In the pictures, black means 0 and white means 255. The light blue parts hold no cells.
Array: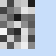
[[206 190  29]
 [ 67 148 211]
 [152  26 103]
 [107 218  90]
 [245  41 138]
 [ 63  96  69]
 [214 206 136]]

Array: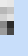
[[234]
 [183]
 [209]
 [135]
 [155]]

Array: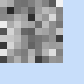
[[184 116 128 130 242]
 [132 118  95 185 131]
 [137 174  46 150 136]
 [236 199 164 188 118]
 [ 85 174  95 162 195]
 [201 185 109 127  61]
 [ 54 171 100 164 160]
 [229 137 175 181 129]
 [ 69 174 184 109 144]]

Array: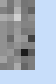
[[161 154 121]
 [128 176  98]
 [173 209 142]
 [145 147 132]
 [145 154 124]
 [145 159  64]
 [145 147 132]
 [145 118  89]
 [162 144 125]
 [125 170 124]]

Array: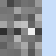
[[128  98 108]
 [116 163 131]
 [125  96  90]
 [166 185 101]
 [ 46  59 239]
 [120 181 118]
 [ 97 136 107]
 [117 110  88]]

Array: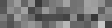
[[ 82 156 145  98 130 114 162 144]
 [ 89 126  72 152  95 114 157  96]
 [125 158 104  75  75 139 109 132]
 [105 108 151  90 153 103  93 200]]

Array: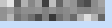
[[197  93 135  63 102 147  76 162]
 [145 128 142 129 132 149 132 150]
 [146 113 111 127 112 107 222 102]]
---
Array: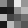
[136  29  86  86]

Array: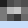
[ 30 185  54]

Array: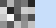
[ 85  36  72 145]

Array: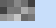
[ 95 121 197]

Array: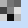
[177 131 183]

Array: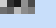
[206  97]

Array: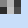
[131 193]

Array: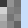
[ 56 130 140]
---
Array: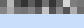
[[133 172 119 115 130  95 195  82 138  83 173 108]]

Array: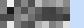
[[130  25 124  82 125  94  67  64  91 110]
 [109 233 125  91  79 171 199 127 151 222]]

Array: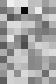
[[114 143 199  10 186 235 128 140]
 [138 219 220 201 205 150 106 177]
 [158 229 134  91 198 133 166 165]
 [173 115 207 191 142 164 210 219]
 [164 130 192 184 136 140 177 136]
 [ 94 208 203 203 122 140 182 142]]

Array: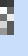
[[251 106]
 [213  89]]

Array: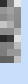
[[150 161 143]
 [197 175 136]
 [ 41  58 224]
 [125 152 153]]

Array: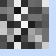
[[122 133  17 233  65  62 120]
 [194  37  52 245  29  69  89]
 [ 76 166  23  72 152 193 112]]
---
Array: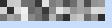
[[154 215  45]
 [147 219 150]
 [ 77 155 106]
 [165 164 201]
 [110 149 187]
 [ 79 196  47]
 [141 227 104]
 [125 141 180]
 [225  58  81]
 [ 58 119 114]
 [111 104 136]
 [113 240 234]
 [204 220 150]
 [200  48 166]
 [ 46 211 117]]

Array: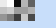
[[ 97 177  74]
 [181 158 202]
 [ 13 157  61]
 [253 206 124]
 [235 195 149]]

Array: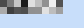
[[ 83 159]
 [240 189]
 [145 225]
 [191 145]
 [223 144]
 [ 27  78]
 [197  83]
 [124  63]
 [ 75 170]]

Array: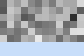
[[216  95 200 196 224 104]
 [168 166  47 121 222 130]
 [168 187 186 107 127 160]
 [184 138 188 205 171 110]
 [124 161 172 126 133 168]
 [159 185 186 120 128 159]
 [116 139 183 107 138 232]
 [136 154 104 131 205 167]
 [190 116  88 198 129 178]
 [157 182 158 132 115 118]
 [181 199 189 203 136 107]
 [ 95  88 156 106 125 206]]

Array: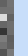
[[115 113  98 110 109  94  97 121]
 [ 98 113 219 103  53 125 113  84]]

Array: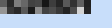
[[ 32  36]
 [ 96 210]
 [ 49  76]
 [ 89  35]
 [ 37  56]
 [ 61  76]
 [ 22  65]
 [ 71 139]
 [ 66  27]
 [103  88]
 [125  40]
 [ 41  56]
 [ 93 148]]

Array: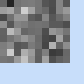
[[ 87 153 129  78 117  95 141 104 106]
 [133 133 107  90 138 162 100  65  96]
 [ 78  76  87  90 150  68 177  59  79]
 [ 85 105 134 112  77  73  69 127 161]
 [117 116  84 115 112 106 109  96  94]
 [124 162  94 112 109 132 122 154 145]
 [122 207 150 125 102 151  92 174 193]
 [115 124 150 131 154 131  86  88 153]
 [ 35 167 113  87 186 116 138 202 113]
 [104 157  73 143  98  96 125 129 117]]

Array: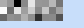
[[118 163  83]
 [184 123 138]
 [149 198 136]
 [151 137  46]
 [229 205 143]
 [137 159 176]
 [  2 229 140]
 [150 110 145]
 [173 251 104]]
